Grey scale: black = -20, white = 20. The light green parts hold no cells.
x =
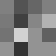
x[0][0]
0
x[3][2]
3
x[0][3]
0
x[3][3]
3
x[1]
[-1, -10, 1, 8]
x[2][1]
13

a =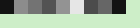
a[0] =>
-17
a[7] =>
-4
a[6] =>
-8
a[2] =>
-2

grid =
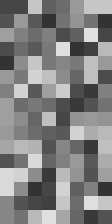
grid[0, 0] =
-9
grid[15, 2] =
9
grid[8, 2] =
-4
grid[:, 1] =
[-9, 4, 0, -3, 2, -1, 13, -3, 2, 0, 9, -2, 13, 2, -7, -2]
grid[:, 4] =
[-3, -2, -8, 15, 1, 2, 12, -8, -9, -6, 1, 0, 9, 13, 11, 6]
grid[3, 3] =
-1
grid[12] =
[14, 13, 2, -11, 9, 3, -7, 5]
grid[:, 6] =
[11, -2, 15, -10, 10, 10, -11, -7, 4, 7, -11, -6, -7, 0, 15, -11]
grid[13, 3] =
-9
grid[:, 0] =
[-9, -7, 5, -8, -12, 4, 0, 5, 5, 4, 6, -7, 14, 14, 1, 1]
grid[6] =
[0, 13, -6, 5, 12, -8, -11, 0]
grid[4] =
[-12, 2, 11, -1, 1, -1, 10, 4]
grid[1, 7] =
-12
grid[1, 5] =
3
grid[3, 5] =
-12
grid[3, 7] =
9
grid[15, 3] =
15
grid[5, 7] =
-8
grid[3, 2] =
-6
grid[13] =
[14, 2, -12, -9, 13, -5, 0, -12]
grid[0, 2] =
11

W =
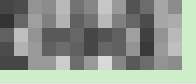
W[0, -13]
-9
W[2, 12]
9
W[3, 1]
8
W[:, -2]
[6, 6, 3, 4, 3]
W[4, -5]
1
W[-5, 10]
-3
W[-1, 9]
-6
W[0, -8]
-2
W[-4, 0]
-12
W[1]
[-12, -4, 5, 0, 8, -5, -2, 9, 0, -4, -8, 6, 7]
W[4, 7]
14
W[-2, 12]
10
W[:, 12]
[2, 7, 9, 10, 2]
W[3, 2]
4
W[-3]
[-5, 10, 3, -6, -6, -4, -9, -7, -5, 5, -10, 3, 9]
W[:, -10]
[2, 0, -6, -5, 4]
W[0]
[-9, -8, 3, 2, 9, -2, 1, 11, 4, -7, -3, 6, 2]

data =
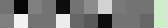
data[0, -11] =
-2
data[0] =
[-2, -19, 0, -2, -18, -2, 2, 13, -1, -2, -2]
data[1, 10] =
-4
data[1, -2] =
-2

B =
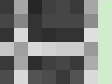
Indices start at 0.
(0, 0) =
-11
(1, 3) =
-9
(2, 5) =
-12
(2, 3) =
-13
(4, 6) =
7
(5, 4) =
-11
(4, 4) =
-9
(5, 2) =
-7
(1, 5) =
-9
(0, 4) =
-9
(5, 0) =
-8
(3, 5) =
12
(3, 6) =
4
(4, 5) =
-11

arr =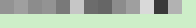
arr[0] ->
3
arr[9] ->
5
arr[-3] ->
14
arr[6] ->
-3

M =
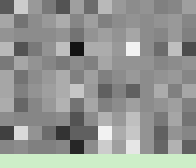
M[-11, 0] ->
-6
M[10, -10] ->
1
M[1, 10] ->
2
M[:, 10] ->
[3, 2, 2, 2, 3, 2, 2, 2, 3, 3, 3]
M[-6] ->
[6, -2, 2, 4, 7, 0, 5, 0, 2, 4, 2, 3, 4, 1]
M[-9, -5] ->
6
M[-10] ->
[6, -2, 2, 4, 7, 1, 5, 0, 2, 3, 2, 3, 4, 1]
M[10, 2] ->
0
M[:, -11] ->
[-1, 4, 2, 3, 1, 4, 5, 4, 1, -3, 0]
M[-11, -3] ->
0
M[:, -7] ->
[9, 0, 5, 7, 6, 0, -5, 0, 8, 18, 12]
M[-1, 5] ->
-14
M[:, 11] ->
[0, 3, 1, -3, 1, 3, 7, 3, -1, -5, -4]
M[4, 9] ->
3
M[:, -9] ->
[5, 1, -2, -17, 2, 0, 11, -2, -7, -5, -14]
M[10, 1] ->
2
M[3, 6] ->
7
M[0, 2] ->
4
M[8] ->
[2, 1, 1, 1, 2, -7, 2, 8, 4, 10, 3, -1, 6, -2]
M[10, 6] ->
2

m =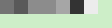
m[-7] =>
-2
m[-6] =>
-6
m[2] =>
2
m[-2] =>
-12

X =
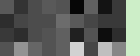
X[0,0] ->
-6
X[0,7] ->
-17
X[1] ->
[-13, -9, -8, -8, -3, -6, -9, -11, -11]
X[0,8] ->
-11
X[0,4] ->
-7
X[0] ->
[-6, -12, -8, -6, -7, -19, -5, -17, -11]
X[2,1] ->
-13
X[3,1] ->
3
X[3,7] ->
10

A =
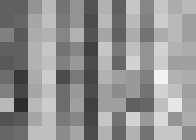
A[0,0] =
-5
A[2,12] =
9
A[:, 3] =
[9, 10, 8, 11, 10, 12, 10, 12, 10, 10]
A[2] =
[0, -6, 7, 8, 1, 8, -7, 6, -5, 7, -2, 7, 9, 5]
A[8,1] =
-6
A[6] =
[0, -9, 6, 10, -3, 4, -8, 5, 2, 4, -2, 13, 10, 5]
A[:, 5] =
[3, 3, 8, 1, 4, -1, 4, 5, 1, 6]
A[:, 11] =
[11, 12, 7, 13, 12, 18, 13, 10, 14, 11]
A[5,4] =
-8
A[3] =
[-5, -5, 8, 11, -2, 1, -10, 11, -1, 10, 3, 13, 8, 7]
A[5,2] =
7
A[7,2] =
9
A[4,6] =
-8
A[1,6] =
-8
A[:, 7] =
[8, 9, 6, 11, 9, 8, 5, 5, 11, 8]
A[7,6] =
-10
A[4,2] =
8
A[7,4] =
-3
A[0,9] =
11
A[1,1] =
-4
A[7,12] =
16
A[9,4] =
2
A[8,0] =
-7
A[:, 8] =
[-5, -4, -5, -1, -4, 5, 2, 5, -2, -4]
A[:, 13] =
[9, 5, 5, 7, 5, 7, 5, 6, 7, 2]
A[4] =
[-6, -5, 8, 10, 0, 4, -8, 9, -4, 13, 3, 12, 5, 5]
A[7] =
[9, -13, 9, 12, -3, 5, -10, 5, 5, -5, -4, 10, 16, 6]
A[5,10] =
0
